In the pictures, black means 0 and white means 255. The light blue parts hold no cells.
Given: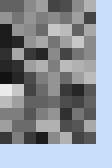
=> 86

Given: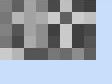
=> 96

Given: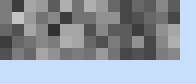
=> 135

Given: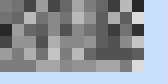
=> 219

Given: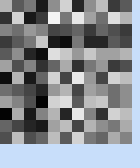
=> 131

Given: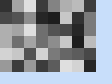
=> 38
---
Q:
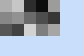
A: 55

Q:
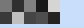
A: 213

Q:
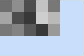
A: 185

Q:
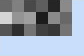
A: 104

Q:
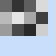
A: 63

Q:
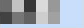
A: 152

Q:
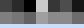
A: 21
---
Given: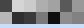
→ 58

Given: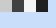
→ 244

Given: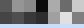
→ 57

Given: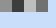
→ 190

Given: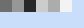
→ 40

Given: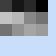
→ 165

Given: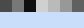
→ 15
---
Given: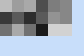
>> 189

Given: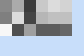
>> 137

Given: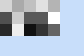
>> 213

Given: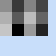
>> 142

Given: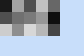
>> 26

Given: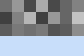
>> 112

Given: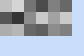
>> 193

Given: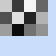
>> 203
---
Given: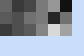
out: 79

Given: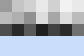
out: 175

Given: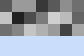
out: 33

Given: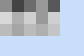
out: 175

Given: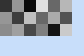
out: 61

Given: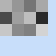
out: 159
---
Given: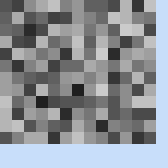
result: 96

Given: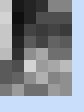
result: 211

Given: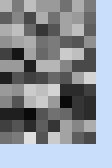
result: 94

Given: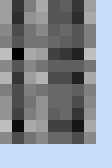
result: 158

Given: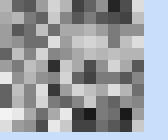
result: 169

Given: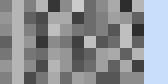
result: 150
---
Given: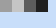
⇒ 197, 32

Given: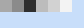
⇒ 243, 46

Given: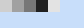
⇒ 227, 32

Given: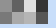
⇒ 223, 52

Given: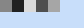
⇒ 218, 33

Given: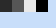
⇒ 232, 0
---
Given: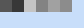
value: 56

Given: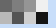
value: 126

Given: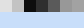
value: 195

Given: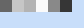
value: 198

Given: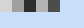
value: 160

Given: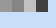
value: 133
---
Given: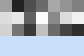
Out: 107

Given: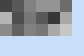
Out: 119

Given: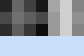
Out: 154

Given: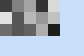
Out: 98

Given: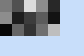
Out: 51

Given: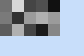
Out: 69

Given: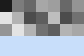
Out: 94
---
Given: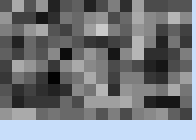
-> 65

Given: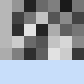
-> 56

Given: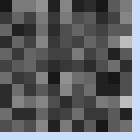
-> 110

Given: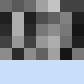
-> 120

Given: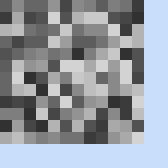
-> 211

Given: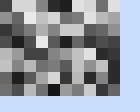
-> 102

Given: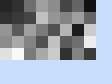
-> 58
